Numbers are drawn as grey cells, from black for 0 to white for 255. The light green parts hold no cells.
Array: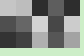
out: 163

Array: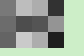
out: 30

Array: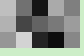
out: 135

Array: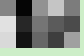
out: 160

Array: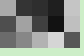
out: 86

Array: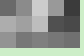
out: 112

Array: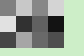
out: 78

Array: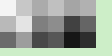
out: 46
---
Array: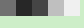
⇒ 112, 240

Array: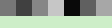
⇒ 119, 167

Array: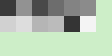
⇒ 58, 244

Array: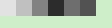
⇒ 226, 83

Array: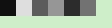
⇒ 17, 115

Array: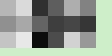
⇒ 181, 151

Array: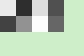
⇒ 233, 102

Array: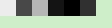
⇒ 235, 49

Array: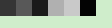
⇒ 53, 3

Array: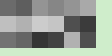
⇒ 107, 79
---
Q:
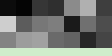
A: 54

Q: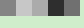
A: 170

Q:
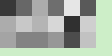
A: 172

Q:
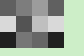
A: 156

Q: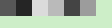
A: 219

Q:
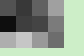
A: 97

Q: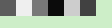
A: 120

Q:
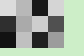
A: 25

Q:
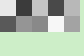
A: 196

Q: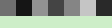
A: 146
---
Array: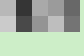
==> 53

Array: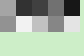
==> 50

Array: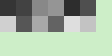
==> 66

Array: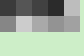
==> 85

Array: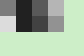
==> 33

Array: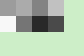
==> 171

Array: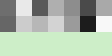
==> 233
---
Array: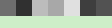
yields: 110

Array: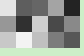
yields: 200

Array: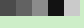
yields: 75

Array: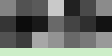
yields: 82

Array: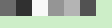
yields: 107

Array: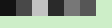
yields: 19
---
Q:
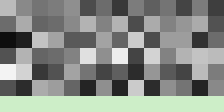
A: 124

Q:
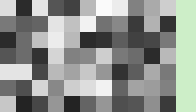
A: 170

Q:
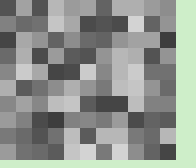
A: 155

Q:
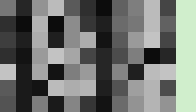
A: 187

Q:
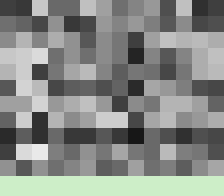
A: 48

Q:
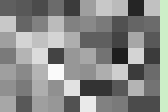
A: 37
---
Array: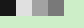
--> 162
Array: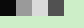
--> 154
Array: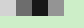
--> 148
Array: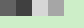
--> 166
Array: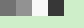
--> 146
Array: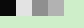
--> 178
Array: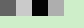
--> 174
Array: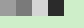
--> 156
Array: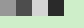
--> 151
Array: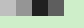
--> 149
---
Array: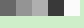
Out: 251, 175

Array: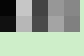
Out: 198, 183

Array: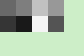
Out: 244, 193

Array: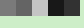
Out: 196, 122

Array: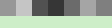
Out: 197, 165

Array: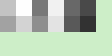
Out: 254, 241

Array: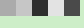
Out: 227, 198

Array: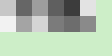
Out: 242, 227

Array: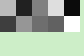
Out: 255, 222

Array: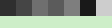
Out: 205, 126
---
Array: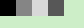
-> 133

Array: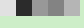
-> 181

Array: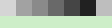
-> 190

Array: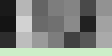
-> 189

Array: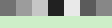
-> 198

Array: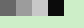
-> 156

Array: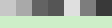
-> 199

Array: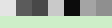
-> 201
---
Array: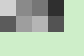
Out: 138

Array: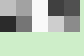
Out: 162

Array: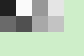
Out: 250

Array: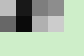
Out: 24

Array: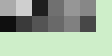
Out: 207

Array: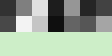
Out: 127

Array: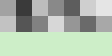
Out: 58

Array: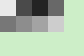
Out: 74

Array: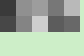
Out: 144

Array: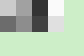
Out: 161
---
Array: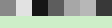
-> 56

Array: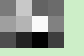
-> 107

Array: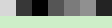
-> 35

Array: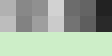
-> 34

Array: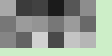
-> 141

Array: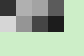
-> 91
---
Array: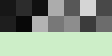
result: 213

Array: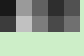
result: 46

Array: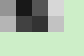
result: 85

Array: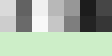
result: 28

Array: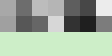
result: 71

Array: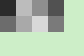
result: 142

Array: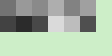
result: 130

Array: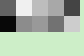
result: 168

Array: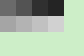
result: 48
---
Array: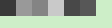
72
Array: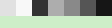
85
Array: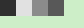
139
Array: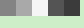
84
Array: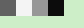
151
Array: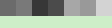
153
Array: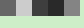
41
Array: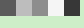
245
